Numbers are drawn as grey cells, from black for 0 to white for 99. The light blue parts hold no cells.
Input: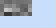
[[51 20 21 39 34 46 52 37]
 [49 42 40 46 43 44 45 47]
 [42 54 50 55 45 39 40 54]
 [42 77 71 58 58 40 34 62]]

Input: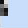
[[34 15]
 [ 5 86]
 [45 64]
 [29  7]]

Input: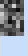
[[58 41 17 23 45 45]
 [22 45 12 30 12 35]
 [72 18 38 80 32 32]
 [47 37 20 18  4 24]
 [79 50 33 31 49 34]
 [67 56 14 62 42 52]
 [63 40  5 18 64 20]
 [23 49 47 24 71 19]
 [33 28 25 33 38 16]]

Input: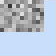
[[32 72 80 74 43 53 58 41 70 51 75]
 [87 53 60 61 70 56 63 87 47 57 67]
 [56 71 21 80 40 86 64 51 57 76 76]
 [70 65 60 71 74 69 66 82 39 32 61]
 [63 69 73 41 60 86 58 69 58 65 34]
 [73 56 54 70 74 37 59 72 53 80 54]
 [75 65 49 72 66 73 72 64 45 36 63]
 [63 59 57 78 55 57 65 65 63 70 69]]

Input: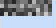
[[16 74 18 55 25 22 29 69 16 63 44 77 51]
 [46 21 30 15 40 48 47 22 69 35 43 24 42]
 [70 29 54 54 46 69 39 61 52 49 33 57 22]
 [18 22 27 17 43 44 30 28 36 77 33 55 29]]

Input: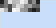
[[88 69 28 95 91 60 56 26 11 24]
 [13 47 87 71 74 92 81 34 55 14]
 [34 47 30 63 84 76 56 63 42 39]]

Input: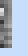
[[20 39 49]
 [43 49 56]
 [33 43 54]
 [87 40 52]
 [74 44 53]
 [46 48 57]
 [22 51 60]
 [42 58 67]
 [38 43 51]
 [51 51 63]
 [55 40 49]
 [41 52 64]]
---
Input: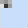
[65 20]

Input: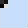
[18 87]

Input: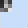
[15 74 88]

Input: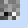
[42 48 64 95 86]

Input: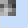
[66 59 64 40]

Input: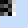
[ 6 41 31 99]

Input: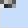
[37 16]

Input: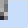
[64 44]

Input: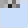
[65 72]
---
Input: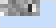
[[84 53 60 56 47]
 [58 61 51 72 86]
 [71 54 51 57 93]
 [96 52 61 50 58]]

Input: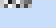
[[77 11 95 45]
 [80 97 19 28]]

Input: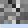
[[52 15 79 55]
 [69 53 88 48]
 [32 60 15 49]
 [60 44 65 35]
 [46 70 36 32]
 [42 51 25 47]]

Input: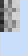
[[24 45 81]
 [21 52 79]
 [38 66 74]
 [20 55 80]
 [27 62 81]
 [13 67 75]
 [27 67 76]
 [20 49 80]]

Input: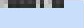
[[72 22 20 21 22 23 69 26]
 [72 16 16 19 17 16 77 21]]

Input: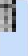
[[70 69]
 [35 38]
 [68 68]
 [69 68]
 [69 69]
 [77 76]
 [66 63]
 [75 75]]
